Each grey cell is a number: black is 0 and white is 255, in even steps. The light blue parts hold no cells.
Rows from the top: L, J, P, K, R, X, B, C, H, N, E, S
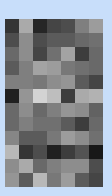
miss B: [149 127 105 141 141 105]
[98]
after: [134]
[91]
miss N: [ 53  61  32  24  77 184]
[83]

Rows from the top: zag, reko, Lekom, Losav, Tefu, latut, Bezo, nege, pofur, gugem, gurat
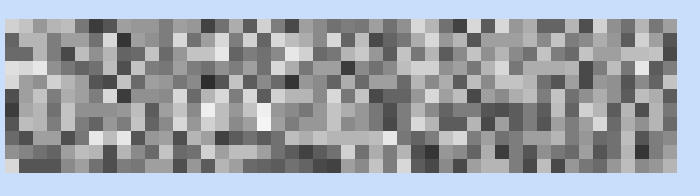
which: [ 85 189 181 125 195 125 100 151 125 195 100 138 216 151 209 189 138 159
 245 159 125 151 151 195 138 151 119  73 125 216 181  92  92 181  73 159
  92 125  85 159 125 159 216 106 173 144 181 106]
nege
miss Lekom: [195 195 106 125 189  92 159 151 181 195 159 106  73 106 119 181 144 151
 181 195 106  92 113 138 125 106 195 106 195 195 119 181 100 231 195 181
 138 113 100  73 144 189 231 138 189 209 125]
[201]
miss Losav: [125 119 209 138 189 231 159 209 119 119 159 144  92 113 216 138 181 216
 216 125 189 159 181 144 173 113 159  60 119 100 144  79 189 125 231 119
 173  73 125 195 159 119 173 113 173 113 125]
[223]
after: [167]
[181]
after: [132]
[113]

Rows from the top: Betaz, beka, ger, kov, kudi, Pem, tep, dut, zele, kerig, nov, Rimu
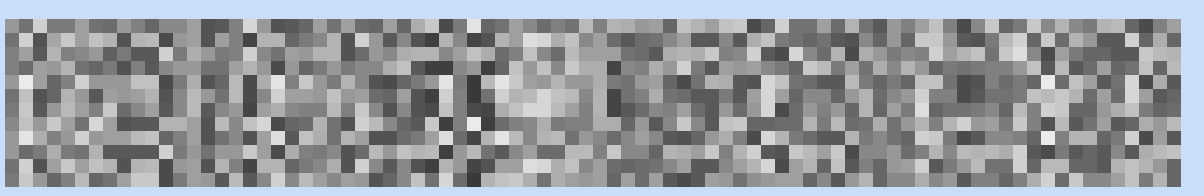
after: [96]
[122]
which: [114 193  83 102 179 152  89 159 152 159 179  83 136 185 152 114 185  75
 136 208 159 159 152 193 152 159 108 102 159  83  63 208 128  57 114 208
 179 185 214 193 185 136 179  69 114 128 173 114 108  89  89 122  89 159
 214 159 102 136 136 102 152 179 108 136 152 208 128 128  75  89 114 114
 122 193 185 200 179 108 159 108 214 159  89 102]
Pem
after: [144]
[152]
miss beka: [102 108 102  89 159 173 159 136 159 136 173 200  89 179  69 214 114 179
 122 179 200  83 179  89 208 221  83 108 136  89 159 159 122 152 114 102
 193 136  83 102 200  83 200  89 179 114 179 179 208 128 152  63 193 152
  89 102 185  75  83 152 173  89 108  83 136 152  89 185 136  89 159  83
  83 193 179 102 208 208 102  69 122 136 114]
[166]

